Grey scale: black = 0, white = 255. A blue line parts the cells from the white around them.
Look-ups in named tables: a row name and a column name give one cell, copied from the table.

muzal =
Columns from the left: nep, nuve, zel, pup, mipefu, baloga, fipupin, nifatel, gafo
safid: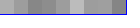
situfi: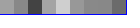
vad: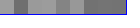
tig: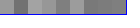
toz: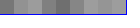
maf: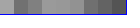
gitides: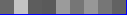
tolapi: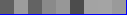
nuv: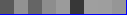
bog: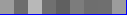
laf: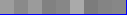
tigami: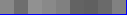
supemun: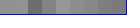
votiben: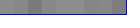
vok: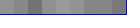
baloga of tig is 156
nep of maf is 165
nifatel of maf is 99
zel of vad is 154
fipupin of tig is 121
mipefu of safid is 157

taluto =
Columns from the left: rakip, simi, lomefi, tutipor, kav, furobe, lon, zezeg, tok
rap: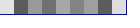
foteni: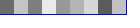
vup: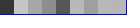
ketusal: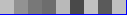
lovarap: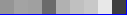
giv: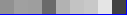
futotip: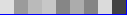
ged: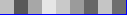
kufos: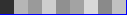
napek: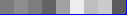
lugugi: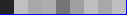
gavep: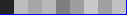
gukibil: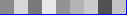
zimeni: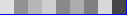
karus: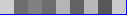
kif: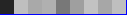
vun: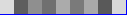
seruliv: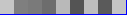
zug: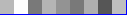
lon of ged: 102
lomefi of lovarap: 160
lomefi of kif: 169
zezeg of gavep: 160
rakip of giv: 145
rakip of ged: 192
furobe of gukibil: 179
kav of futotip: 134
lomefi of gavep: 167
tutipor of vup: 142
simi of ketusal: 146
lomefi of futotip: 186
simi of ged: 88
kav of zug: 147
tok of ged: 111
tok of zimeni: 70

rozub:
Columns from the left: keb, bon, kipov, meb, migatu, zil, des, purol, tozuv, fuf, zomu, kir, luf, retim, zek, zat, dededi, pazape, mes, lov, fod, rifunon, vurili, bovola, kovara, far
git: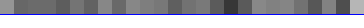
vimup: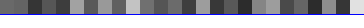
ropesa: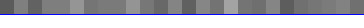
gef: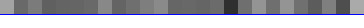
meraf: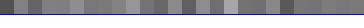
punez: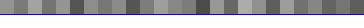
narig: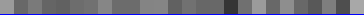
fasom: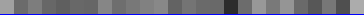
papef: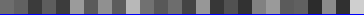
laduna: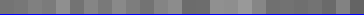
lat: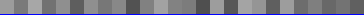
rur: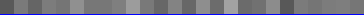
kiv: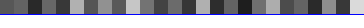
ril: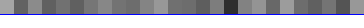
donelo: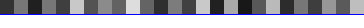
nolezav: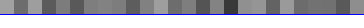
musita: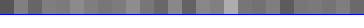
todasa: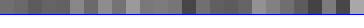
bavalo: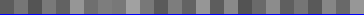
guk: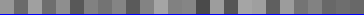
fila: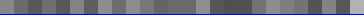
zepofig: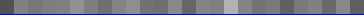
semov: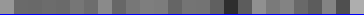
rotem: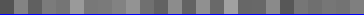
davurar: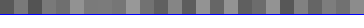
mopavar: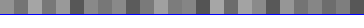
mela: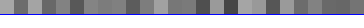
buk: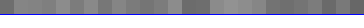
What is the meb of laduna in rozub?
123
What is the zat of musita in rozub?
128
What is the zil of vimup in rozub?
162
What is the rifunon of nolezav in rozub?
108
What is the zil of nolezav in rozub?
89
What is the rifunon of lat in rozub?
109
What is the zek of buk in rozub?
110
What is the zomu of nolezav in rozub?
129
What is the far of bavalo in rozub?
151
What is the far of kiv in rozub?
218
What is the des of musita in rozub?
126
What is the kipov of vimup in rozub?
53
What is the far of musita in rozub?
106
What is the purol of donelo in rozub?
139
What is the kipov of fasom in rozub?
125
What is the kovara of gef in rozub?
78
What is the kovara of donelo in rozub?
90
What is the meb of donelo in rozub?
119
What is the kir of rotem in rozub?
98
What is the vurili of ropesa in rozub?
118

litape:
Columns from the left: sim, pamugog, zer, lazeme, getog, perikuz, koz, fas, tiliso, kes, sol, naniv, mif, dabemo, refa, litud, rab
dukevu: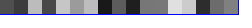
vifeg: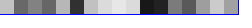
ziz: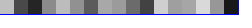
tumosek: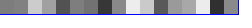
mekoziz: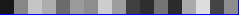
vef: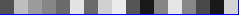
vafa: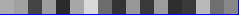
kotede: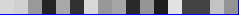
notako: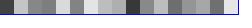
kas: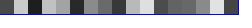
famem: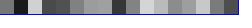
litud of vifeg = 203
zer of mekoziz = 197
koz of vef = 106
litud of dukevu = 108
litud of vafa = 111
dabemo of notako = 149
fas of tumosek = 55
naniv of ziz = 207
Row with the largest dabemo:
dukevu

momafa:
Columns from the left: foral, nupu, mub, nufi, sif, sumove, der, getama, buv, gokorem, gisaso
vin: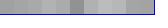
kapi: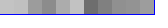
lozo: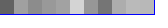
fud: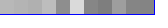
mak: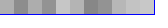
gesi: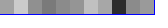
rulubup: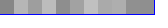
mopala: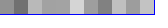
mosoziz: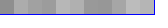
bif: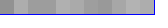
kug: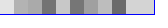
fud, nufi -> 189
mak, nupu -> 141
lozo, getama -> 117
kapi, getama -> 128
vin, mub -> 169
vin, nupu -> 165
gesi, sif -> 139
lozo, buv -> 173
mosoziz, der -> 153
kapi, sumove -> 194
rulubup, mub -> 158
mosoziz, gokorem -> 188
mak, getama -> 147
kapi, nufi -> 140

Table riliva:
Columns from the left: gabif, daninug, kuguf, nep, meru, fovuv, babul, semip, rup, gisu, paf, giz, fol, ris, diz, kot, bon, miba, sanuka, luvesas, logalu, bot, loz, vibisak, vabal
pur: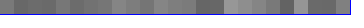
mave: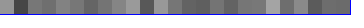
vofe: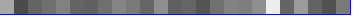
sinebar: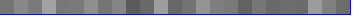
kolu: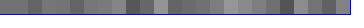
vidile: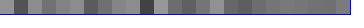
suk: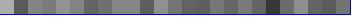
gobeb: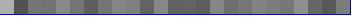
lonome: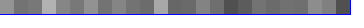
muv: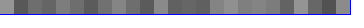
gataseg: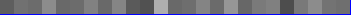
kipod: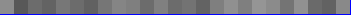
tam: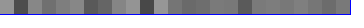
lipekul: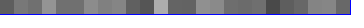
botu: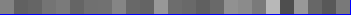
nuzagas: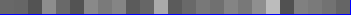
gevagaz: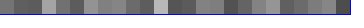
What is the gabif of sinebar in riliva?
116
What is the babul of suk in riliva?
100
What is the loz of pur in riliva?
106
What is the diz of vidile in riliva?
117
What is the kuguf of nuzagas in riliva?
83
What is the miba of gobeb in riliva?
118
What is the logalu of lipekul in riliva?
94
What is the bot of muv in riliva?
148
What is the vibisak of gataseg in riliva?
115
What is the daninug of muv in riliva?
88
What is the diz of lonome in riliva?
131
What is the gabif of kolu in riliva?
114
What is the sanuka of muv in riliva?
132

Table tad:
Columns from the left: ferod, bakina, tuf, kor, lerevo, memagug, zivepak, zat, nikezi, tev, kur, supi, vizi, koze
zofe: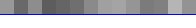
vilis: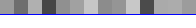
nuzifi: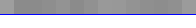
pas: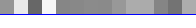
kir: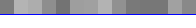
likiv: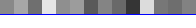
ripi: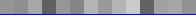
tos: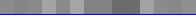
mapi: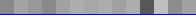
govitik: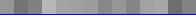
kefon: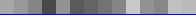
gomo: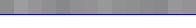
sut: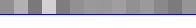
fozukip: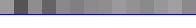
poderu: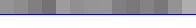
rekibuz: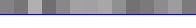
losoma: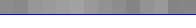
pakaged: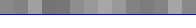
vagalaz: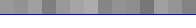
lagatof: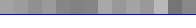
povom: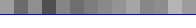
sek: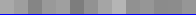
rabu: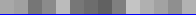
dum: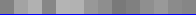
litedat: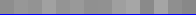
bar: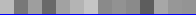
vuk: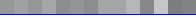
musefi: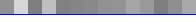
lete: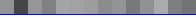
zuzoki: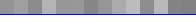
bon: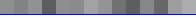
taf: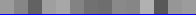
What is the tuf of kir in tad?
173
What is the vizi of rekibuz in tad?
157
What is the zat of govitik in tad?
136
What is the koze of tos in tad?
144
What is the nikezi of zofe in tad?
164
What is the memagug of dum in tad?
178
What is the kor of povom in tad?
79
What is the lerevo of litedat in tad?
148
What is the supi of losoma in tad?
153
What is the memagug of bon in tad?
139
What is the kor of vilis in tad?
70
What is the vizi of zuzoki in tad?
131
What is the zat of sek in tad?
165
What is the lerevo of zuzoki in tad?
151
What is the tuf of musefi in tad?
126

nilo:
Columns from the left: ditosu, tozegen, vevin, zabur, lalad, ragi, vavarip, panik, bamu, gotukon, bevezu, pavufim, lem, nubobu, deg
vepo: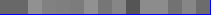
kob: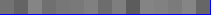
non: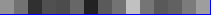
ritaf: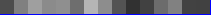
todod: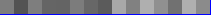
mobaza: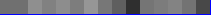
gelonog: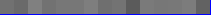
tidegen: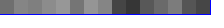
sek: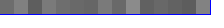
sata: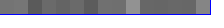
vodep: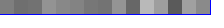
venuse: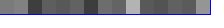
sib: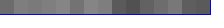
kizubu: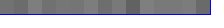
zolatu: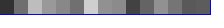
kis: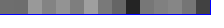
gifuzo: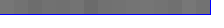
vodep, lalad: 136
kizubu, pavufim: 121
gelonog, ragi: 119
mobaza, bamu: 95
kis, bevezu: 119
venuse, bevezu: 89
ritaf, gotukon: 49
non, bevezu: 117
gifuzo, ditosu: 118
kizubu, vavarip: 125

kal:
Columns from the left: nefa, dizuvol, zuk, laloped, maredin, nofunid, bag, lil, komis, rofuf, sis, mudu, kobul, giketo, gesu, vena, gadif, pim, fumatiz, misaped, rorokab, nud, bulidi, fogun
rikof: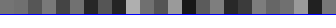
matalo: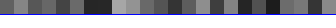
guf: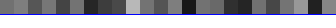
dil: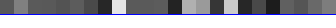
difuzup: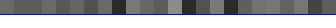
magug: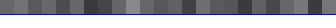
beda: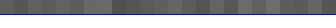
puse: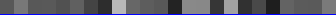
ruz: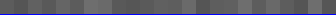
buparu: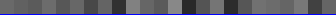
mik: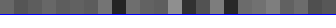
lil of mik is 116
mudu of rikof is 84
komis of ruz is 89
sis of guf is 115
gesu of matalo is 142
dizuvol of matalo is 133
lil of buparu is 100
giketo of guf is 24
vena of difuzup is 121
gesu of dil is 154
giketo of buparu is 41
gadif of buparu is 44
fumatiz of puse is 73

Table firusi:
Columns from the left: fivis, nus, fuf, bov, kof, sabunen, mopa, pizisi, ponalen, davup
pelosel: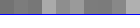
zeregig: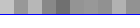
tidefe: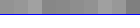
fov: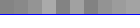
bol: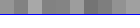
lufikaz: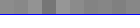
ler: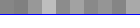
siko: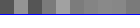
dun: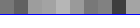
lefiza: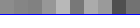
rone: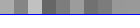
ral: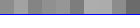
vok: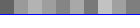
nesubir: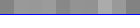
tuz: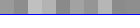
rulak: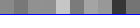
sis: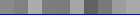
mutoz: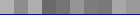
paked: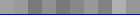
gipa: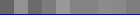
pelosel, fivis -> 115
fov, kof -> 131
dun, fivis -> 119
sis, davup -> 169
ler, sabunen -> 162
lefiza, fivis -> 140
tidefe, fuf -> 161
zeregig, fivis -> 196
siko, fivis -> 86
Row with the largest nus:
ral

